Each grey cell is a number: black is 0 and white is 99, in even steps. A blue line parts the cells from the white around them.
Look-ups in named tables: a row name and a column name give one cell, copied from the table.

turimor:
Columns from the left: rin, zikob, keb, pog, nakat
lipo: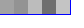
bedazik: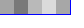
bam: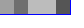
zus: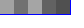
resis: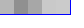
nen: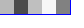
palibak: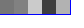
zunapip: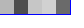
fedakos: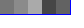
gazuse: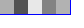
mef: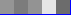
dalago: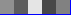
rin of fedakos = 46
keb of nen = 74
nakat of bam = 33
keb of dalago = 89
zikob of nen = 29
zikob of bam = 43
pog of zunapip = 81
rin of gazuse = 68
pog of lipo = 43
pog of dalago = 28

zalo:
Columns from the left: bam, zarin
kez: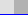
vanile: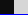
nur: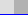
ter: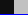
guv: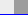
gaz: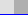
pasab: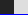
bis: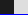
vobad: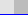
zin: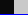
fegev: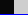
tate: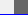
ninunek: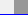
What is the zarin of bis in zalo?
86
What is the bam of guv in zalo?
92
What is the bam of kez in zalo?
87
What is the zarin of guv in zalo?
61
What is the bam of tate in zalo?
93
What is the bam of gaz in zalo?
87
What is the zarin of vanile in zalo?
83
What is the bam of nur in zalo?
86
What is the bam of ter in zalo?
6

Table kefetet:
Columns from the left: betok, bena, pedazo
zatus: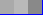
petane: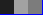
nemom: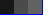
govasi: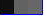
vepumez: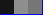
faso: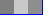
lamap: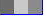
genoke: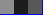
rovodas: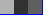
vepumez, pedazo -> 46
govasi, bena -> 38
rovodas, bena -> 19
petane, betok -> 12
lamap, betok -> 42
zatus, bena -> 72
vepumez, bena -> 55
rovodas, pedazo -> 37
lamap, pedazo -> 54
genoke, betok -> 55
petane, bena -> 63
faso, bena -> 78
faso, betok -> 49
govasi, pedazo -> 40

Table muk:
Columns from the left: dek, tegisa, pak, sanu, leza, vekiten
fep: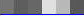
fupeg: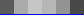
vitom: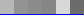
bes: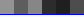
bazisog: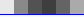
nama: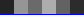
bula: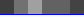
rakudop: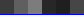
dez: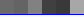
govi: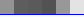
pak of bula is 62
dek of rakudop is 23
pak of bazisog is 32
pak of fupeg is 77
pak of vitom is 54
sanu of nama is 67
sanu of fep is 87
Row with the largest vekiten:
govi

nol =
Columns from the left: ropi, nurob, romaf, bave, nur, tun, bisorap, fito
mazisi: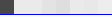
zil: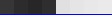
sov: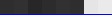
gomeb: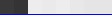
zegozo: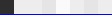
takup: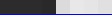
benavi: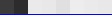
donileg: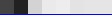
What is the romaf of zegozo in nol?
92
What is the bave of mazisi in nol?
88
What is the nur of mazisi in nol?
86
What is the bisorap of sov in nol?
89
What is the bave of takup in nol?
16
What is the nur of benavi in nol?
87
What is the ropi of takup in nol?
17
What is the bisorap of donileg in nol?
89
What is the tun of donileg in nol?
88
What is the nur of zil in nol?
87
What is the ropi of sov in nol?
18
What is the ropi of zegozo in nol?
18
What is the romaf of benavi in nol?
91
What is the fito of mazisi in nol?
92
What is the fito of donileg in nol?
89
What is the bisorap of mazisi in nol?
90
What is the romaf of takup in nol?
17
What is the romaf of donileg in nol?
82

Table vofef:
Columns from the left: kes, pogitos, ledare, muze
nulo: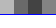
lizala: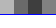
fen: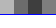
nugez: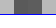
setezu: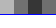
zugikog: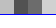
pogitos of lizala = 41
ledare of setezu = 21
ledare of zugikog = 42
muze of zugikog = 81
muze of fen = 49
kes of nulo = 72
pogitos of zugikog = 32
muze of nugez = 72

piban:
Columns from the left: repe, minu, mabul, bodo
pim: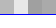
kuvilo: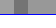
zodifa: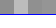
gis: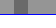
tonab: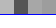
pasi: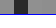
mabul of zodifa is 56
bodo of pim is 66
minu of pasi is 16
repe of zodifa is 55
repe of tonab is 72
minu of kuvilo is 45
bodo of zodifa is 58
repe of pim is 72
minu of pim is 90
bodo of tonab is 61
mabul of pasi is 56
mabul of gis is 58
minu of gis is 41
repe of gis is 59
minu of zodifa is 73
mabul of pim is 62
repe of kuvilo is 62
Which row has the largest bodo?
pim

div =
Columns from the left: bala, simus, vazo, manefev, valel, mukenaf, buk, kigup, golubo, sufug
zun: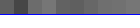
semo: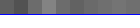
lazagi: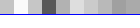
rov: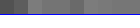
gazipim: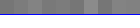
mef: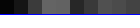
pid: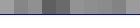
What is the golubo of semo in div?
45
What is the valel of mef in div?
38
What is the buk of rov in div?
48
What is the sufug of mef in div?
26
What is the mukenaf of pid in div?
57
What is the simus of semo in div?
32
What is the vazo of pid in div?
56

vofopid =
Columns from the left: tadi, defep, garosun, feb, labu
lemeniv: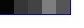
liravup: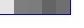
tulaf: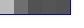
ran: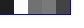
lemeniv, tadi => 2
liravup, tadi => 89
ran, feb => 47
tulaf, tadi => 73
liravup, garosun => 48
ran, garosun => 44
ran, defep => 98

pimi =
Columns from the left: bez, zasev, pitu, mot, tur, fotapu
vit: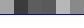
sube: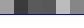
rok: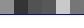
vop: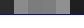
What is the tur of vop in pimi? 56
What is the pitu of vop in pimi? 48
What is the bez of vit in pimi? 64
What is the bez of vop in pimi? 17
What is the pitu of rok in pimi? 32
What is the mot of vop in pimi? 49
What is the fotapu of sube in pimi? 52
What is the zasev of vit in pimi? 23
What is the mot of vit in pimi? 35
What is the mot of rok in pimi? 34
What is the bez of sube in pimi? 62
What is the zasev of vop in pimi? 54
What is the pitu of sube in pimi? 35
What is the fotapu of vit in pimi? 53
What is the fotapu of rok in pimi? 46
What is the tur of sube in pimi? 73
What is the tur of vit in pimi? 71
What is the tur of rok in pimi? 78
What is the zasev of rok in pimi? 20

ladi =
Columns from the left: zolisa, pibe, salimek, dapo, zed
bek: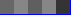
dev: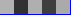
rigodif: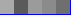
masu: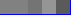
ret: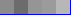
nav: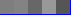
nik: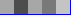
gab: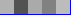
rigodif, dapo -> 54
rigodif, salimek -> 60
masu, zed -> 35
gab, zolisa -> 69
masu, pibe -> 50
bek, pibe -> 52
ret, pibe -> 42
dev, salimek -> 68
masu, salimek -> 45
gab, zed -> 73
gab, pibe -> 32
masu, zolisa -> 50
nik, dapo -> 47
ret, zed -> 71
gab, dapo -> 50
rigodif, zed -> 43

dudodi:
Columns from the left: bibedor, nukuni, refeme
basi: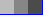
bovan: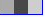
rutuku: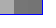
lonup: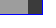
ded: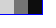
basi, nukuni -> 52
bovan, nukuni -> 28
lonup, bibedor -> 61
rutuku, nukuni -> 46
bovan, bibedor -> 66
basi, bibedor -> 73
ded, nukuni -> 45
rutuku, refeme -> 45
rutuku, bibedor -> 67
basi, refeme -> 29
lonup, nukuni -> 61
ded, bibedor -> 82
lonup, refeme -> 23

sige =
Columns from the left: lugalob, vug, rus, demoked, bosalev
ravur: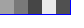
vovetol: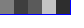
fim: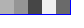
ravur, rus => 27
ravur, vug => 47
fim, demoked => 93
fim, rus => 27
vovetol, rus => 35
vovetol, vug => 24
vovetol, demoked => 76
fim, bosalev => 41
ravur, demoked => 91
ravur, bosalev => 31
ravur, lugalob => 63
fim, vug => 58
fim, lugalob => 69
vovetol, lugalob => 49
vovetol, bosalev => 18
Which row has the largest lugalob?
fim

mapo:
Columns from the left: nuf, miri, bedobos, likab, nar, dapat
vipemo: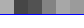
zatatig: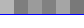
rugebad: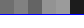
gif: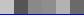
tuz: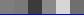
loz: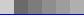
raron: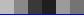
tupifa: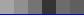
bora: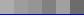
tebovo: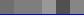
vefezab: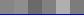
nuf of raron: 73
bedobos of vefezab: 41
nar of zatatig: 64
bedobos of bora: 58
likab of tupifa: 20
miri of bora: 61
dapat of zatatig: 47
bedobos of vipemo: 32
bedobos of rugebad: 39
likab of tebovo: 59
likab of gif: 55
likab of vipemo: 51
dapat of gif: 41
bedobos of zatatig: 60
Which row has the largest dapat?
loz

